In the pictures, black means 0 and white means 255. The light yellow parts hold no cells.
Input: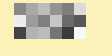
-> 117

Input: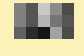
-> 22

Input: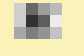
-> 125

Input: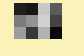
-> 55

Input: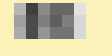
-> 115

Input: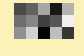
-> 5

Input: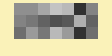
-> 154

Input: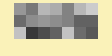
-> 194

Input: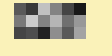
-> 142
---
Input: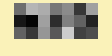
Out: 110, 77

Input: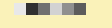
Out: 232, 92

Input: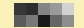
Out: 56, 142

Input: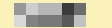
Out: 152, 193

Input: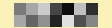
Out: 122, 133

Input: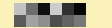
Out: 194, 120

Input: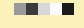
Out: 154, 27

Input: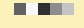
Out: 98, 196

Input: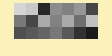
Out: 213, 27
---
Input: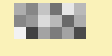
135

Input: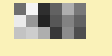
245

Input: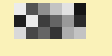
83

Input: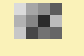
166

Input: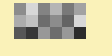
215

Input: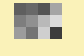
104

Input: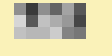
58

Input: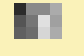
137
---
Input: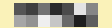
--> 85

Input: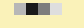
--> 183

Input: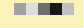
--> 161

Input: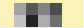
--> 162

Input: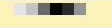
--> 228

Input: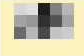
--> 214
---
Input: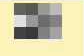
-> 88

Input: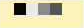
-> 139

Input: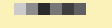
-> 97

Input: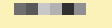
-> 111

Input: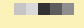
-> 142

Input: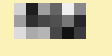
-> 39
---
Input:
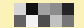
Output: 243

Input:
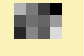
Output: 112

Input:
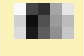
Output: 14

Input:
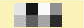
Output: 95

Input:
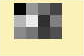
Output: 234

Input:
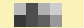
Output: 78
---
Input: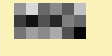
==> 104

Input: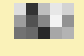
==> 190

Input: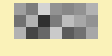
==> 211

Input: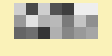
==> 207

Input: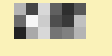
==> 216

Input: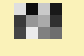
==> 201

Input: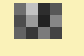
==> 46

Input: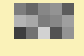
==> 135

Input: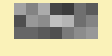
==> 171
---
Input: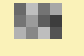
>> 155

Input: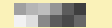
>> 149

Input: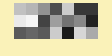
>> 114

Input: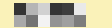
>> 52

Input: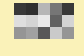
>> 233

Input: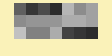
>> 172

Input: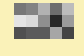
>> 143

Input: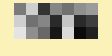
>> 197

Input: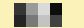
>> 154

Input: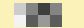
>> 132
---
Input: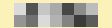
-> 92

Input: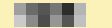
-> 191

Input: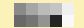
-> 249

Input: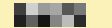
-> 43

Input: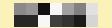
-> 213

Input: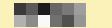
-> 149
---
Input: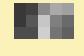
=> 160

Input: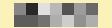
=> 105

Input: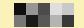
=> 201

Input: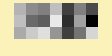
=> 75

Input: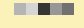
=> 113

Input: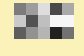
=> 169
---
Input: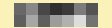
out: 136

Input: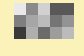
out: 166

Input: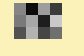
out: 167

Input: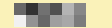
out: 50

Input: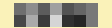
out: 141

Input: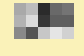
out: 219

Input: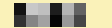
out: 200

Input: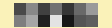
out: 136
